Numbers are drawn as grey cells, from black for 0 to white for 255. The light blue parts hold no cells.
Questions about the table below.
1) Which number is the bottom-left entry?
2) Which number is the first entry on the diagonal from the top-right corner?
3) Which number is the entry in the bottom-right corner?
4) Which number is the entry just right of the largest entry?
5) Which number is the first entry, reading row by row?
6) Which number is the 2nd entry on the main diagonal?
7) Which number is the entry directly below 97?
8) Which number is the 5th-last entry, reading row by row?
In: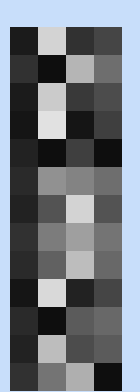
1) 49
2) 69
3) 14
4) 21
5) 27
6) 14
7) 217
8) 91

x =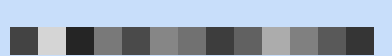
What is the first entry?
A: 67
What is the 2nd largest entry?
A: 172
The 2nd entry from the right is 89
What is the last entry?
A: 53

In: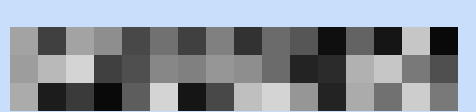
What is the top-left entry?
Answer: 163
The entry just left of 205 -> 113
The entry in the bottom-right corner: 121
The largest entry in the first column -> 171
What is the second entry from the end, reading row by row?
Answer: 205
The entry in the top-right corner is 9
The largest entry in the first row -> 198
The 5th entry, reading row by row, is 72
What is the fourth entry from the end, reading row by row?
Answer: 171
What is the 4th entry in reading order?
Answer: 142

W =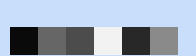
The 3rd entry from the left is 76
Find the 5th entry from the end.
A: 102
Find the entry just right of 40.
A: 138

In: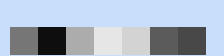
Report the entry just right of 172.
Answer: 230
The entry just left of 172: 14
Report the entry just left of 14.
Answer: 118

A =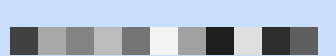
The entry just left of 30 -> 161
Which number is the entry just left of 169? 65

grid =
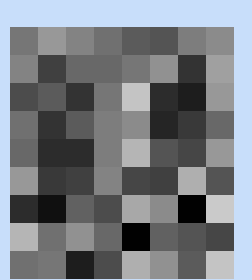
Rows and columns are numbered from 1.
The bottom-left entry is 112
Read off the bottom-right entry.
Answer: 196
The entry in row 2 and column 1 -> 131
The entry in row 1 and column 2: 152
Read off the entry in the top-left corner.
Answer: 118
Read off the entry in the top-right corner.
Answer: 139
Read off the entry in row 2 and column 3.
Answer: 104
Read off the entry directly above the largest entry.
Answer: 84
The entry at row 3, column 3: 51
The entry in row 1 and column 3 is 131
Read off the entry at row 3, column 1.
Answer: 76
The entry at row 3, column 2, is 91
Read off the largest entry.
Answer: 202
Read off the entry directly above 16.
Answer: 57

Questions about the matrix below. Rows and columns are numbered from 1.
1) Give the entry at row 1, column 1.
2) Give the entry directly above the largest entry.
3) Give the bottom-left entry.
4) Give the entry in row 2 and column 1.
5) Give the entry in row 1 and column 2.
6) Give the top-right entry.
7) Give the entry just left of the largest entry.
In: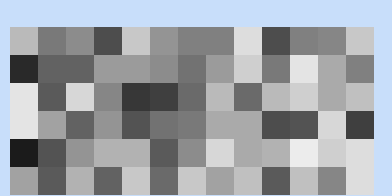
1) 186
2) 83
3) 162
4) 41
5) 121
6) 200
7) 178

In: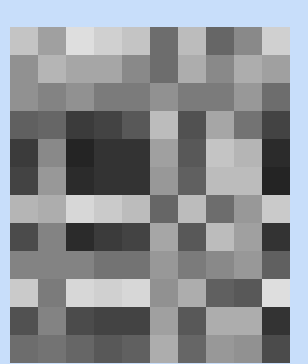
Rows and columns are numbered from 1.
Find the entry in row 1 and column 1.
196
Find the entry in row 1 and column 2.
160
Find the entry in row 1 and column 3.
222
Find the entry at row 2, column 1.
145
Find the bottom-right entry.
75
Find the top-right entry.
208
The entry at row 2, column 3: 166
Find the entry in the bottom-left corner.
109
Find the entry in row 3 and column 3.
145

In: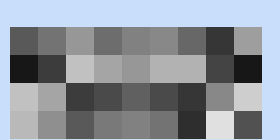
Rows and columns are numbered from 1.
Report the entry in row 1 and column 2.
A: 115
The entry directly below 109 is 165
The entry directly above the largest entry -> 136
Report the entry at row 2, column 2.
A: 60
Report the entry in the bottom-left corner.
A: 185
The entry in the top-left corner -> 89
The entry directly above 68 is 54
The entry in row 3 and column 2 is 165
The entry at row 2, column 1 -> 23
